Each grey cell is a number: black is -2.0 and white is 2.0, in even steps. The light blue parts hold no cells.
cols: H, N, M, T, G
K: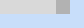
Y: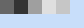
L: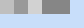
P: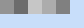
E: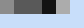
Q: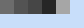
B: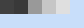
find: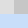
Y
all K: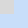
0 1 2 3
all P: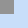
0
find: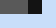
E

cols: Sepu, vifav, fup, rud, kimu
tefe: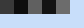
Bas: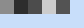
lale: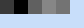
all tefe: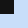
3
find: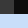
tefe

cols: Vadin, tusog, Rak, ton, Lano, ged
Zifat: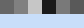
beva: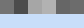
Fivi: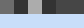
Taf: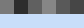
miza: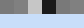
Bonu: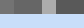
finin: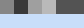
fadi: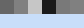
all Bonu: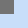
0
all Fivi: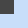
4 5
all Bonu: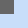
1 2
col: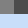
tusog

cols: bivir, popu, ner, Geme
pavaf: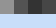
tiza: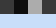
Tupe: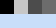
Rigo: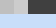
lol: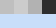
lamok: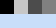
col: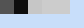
popu
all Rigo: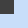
2 3
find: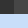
pavaf
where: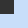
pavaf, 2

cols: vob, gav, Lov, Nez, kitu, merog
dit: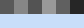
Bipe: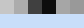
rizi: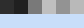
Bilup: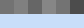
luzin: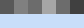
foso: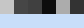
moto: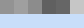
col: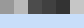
merog
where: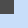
Bilup, 5

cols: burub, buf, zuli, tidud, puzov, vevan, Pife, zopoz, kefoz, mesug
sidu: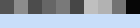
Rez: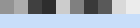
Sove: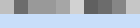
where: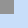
Rez, 0
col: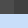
zuli
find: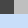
sidu
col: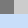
puzov
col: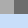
buf
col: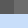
zopoz

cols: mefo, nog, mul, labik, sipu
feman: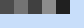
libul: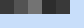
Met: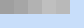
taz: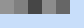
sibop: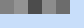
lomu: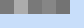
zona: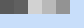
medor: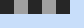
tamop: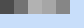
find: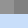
taz
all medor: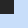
0 2 4
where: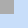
lomu, 1

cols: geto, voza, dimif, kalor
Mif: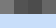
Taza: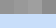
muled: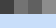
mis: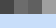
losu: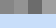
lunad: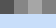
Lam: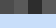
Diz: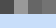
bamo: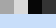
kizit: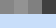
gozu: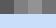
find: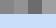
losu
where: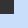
bamo, 3
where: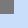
Mif, 0
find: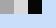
bamo
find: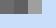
mis

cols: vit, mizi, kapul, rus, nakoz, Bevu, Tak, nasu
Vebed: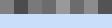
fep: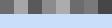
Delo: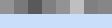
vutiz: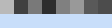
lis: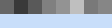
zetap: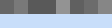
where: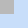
vutiz, 0
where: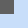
zetap, 5
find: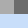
fep
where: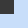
lis, 1
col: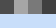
mizi
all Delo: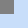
3 6

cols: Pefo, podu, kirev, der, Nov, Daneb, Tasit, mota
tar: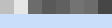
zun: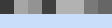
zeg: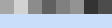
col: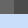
mota
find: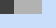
zun
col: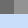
kirev
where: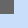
zun, 7
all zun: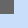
7

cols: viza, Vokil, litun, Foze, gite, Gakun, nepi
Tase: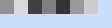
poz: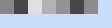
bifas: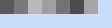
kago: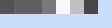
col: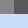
viza
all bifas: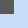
0
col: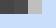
Gakun
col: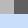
litun
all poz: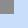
6

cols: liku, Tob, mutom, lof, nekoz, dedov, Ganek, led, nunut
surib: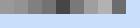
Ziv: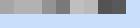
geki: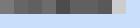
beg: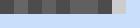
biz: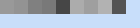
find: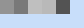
Ziv
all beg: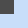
0 2 4 7
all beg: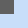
3 5 6
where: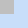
Ziv, 5
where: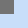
surib, 3
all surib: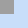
6
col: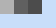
mutom

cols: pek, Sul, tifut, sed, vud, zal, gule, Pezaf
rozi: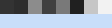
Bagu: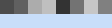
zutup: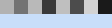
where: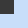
zutup, 3
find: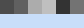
Bagu
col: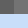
Sul
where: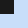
zutup, 7
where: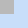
zutup, 2
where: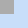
Bagu, 2

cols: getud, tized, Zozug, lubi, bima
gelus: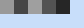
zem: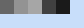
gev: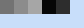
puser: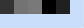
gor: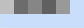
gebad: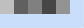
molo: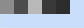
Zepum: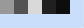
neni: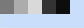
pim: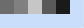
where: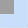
gelus, 2
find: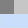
pim
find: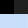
puser

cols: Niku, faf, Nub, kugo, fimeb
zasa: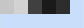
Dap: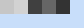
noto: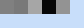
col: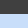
Nub
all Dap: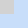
1
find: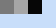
noto

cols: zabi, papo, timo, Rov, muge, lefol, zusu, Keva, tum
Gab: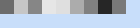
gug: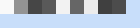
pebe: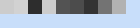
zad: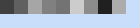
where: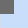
Gab, 0
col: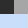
timo
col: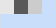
Rov
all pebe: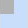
8

